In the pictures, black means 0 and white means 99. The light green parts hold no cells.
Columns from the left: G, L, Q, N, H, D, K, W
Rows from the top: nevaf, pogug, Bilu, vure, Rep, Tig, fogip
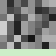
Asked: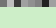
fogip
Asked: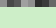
pogug
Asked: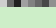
vure
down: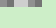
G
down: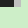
Q

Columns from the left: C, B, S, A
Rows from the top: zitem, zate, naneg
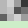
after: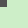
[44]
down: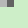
C
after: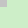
[32]

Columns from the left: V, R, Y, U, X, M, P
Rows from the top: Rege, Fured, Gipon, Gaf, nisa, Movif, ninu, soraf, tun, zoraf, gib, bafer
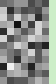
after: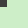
[82]
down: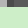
M
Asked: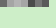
gib
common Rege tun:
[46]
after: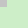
[18]
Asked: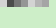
Movif
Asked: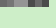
Rege

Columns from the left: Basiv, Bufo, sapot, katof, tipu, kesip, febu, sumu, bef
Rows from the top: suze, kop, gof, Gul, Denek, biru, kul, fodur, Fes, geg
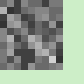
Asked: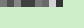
Fes
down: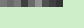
bef
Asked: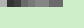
kop
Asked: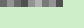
kul
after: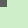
[31]
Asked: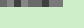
suze
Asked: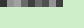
Gul

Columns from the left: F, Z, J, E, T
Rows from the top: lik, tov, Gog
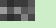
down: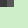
E
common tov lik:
[34]
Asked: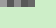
tov

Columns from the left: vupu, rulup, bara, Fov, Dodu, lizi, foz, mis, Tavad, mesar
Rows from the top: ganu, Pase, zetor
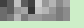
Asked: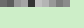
Pase
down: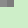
Tavad
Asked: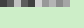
ganu

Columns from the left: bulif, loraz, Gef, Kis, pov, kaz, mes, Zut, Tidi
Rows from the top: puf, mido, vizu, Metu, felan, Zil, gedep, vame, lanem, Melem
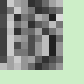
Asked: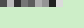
vizu
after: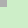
[58]
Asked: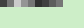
mido
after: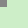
[30]

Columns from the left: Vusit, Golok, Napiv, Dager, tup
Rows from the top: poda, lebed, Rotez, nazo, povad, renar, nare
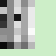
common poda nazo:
[54]
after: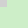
[54]
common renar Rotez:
[54]
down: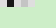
Napiv
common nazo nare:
[21]
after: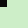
[21]

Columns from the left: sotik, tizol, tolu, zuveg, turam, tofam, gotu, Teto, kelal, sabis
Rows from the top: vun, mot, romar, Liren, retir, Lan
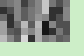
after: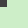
[41]
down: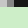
gotu
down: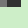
Teto
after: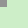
[52]
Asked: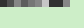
mot

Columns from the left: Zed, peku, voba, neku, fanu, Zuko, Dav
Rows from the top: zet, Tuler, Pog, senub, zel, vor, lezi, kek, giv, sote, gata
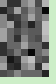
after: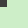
[40]
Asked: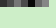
kek
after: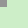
[19]
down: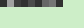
voba
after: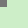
[29]
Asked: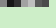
giv

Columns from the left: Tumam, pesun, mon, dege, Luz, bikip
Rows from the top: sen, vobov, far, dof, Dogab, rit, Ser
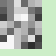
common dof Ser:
[75]
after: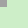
[24]

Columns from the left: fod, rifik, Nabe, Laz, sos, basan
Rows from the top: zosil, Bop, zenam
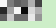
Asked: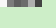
zosil
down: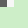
Nabe
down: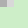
sos
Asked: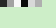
Bop
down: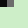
Laz

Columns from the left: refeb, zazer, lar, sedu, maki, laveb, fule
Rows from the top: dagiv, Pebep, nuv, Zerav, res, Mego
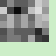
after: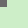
[69]
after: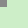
[36]
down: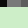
lar
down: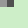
refeb
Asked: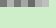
nuv
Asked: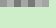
Zerav
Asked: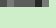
res

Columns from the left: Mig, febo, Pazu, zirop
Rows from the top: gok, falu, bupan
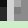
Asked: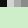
gok
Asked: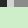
bupan
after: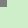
[54]

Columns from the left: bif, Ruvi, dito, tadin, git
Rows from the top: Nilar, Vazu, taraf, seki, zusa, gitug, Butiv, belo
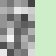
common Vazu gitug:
[69]
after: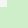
[41]
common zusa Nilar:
[46]
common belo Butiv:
[31]

